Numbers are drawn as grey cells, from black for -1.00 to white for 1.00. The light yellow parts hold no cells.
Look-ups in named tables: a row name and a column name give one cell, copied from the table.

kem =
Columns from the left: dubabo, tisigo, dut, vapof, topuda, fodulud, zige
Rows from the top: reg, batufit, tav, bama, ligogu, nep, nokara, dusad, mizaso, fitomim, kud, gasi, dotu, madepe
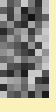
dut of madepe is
-0.38
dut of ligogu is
0.10
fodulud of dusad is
0.58
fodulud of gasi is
-0.52
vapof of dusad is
-0.46
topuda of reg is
-0.06
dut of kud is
-0.19
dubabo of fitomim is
0.44
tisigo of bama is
0.14
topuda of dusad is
-0.62

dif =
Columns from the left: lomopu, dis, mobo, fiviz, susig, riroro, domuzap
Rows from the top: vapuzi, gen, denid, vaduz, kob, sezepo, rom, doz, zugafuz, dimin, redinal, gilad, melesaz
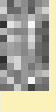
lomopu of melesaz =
-0.14
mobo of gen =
-0.15
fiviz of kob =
0.05
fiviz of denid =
0.20
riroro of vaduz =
0.08
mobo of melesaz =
0.57
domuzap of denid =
0.13
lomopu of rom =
0.15
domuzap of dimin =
-0.06
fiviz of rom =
0.09
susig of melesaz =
-0.49
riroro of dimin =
0.12
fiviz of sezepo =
0.18
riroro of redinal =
0.35
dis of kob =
0.18
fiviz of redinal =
0.19
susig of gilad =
0.92
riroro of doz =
-0.19
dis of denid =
0.33
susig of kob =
0.52

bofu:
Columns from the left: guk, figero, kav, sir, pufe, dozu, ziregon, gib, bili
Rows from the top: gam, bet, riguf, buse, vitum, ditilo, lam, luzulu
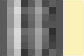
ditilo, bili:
-0.34
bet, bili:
-0.33
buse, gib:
-0.35
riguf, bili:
-0.33
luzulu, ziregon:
-0.49
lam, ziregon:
-0.23
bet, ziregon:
-0.12
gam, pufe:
-0.27

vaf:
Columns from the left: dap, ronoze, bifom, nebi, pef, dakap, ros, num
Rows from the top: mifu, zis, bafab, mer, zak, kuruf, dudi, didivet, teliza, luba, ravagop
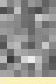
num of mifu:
-0.05
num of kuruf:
0.28
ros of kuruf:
0.00
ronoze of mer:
0.10
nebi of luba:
0.07
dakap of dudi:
0.06
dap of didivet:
0.13
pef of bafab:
-0.13
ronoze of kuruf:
0.21
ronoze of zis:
-0.21
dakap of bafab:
0.59
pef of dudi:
-0.28
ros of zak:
0.08
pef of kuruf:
-0.04
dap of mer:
0.13

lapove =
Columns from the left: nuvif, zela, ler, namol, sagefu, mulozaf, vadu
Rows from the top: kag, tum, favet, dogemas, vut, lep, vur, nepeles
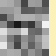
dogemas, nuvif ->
0.09
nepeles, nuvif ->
0.27
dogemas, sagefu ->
-0.57
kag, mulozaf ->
0.21
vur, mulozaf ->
0.09
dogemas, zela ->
-0.47
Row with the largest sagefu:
favet

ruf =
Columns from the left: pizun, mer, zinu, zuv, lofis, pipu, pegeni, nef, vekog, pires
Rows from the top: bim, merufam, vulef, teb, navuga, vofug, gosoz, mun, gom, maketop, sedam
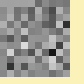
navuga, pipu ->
0.05
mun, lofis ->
-0.36
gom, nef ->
0.63
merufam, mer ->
0.27
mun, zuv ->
0.01
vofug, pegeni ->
0.14
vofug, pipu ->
0.15
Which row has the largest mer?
mun

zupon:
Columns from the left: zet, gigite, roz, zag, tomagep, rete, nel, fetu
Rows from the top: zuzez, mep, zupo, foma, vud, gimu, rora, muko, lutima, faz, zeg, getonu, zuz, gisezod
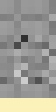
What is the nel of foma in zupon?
0.18
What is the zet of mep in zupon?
0.20
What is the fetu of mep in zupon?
0.03
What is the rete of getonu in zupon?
-0.36
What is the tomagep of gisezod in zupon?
0.17
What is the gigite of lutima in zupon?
0.04
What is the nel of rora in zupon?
-0.17
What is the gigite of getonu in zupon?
0.01
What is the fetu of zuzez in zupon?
0.01
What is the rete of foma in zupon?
0.24
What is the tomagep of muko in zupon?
0.20
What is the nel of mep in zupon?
0.15
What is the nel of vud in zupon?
0.19
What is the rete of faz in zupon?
0.01
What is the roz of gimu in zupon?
0.18
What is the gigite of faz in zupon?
0.08
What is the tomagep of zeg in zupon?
0.12
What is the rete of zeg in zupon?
0.16

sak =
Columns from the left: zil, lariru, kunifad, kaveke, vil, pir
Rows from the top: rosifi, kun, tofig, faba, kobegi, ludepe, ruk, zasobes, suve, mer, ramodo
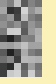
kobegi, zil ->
-0.03
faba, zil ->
0.14
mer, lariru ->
-0.66
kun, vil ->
0.15
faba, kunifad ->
0.13
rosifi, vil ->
0.03
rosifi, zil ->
0.17
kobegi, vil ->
0.21
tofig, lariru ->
0.19
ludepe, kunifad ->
-0.39
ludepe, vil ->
-0.01
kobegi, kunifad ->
0.62
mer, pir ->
-0.10
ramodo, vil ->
0.61
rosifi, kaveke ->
-0.29
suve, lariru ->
0.06
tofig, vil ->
0.00
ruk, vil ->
0.27
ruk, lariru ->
0.23

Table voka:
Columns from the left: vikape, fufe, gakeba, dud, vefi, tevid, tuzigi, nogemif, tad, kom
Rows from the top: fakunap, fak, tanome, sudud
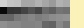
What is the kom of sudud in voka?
-0.06
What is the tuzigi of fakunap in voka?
0.30
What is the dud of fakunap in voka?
0.31
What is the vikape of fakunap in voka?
0.64
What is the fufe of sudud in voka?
0.07
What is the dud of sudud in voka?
0.02
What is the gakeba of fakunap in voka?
0.51
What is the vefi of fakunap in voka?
0.31
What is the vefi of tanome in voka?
0.05
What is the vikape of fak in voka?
-0.94
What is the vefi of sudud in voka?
0.02
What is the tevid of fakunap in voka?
0.40
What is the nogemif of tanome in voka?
0.10
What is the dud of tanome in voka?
0.00

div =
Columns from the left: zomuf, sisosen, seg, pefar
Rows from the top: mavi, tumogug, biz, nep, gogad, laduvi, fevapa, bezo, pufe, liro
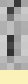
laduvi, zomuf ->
0.62
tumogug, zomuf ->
0.60
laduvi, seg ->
0.22
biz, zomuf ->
0.51
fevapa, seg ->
0.30
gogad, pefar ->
0.36
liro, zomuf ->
0.37
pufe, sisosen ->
0.21
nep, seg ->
0.27
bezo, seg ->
0.23
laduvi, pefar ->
0.59
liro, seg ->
0.24
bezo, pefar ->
0.59
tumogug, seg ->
0.29
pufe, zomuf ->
0.46
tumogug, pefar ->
0.58
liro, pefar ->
0.36
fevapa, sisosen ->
-0.45
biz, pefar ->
0.51

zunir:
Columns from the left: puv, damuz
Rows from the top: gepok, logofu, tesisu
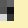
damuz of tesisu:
-0.58
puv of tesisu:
0.69
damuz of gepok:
-0.21
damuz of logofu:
-0.86
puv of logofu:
-0.36
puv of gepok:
-0.31

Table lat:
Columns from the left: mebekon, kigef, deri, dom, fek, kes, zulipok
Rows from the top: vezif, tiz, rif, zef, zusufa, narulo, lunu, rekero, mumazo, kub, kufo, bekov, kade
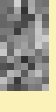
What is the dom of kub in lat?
0.12
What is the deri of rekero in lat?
0.45
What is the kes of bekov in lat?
0.07
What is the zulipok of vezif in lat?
-0.12
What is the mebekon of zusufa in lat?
-0.05
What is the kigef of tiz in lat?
-0.25
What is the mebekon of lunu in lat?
0.38
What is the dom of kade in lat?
-0.28
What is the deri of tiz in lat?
0.29
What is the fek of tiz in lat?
0.36
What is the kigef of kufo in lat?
0.43
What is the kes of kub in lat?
0.19
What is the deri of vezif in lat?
0.63
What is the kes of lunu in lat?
0.59

